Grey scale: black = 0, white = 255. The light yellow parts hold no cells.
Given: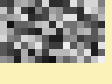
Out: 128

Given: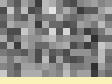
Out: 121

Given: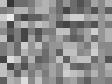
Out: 178

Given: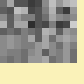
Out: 111

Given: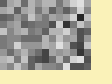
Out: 135

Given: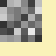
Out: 149

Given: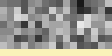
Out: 164

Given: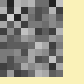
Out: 154

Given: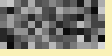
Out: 11
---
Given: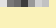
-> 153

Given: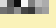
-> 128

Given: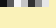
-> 49

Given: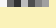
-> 78

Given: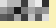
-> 207

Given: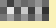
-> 119
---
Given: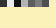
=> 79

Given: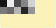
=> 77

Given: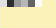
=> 156

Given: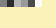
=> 129

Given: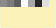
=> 123

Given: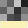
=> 64

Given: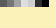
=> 91

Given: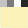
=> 195
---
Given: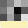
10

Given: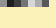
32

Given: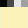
6

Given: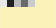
33

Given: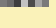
62

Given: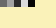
5

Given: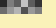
40

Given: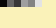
7

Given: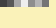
64
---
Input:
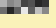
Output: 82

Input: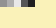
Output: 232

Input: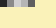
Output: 209

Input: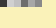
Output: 109

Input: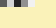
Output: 36

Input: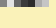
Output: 43

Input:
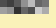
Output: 187

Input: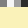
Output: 246

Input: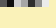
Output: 46
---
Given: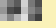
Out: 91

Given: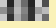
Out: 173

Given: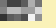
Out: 65

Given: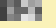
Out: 91

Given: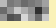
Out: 132

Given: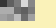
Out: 123

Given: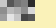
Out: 117

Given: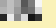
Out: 167
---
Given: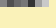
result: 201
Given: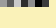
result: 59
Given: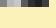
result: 62
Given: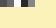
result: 134
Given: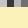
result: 113
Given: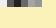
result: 150
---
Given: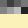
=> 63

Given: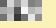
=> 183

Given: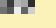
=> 59

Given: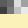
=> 106

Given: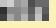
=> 136

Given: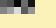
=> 76
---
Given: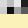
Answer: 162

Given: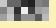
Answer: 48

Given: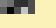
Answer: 79

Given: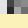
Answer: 167

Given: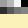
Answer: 118

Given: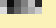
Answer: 99

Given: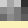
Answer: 123

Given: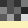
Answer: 106

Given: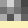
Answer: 113
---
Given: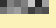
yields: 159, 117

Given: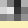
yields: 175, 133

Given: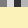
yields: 181, 124

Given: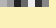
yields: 134, 180

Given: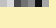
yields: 166, 193

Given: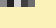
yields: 110, 138

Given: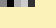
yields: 50, 136
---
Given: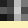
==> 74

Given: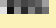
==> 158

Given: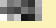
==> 162

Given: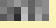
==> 140

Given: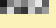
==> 95

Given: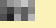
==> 134

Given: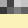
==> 196

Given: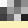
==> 181

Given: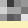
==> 120

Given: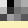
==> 129
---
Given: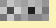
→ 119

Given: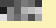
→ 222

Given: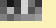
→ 128

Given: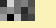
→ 157

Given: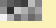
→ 242

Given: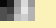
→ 79

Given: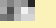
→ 119
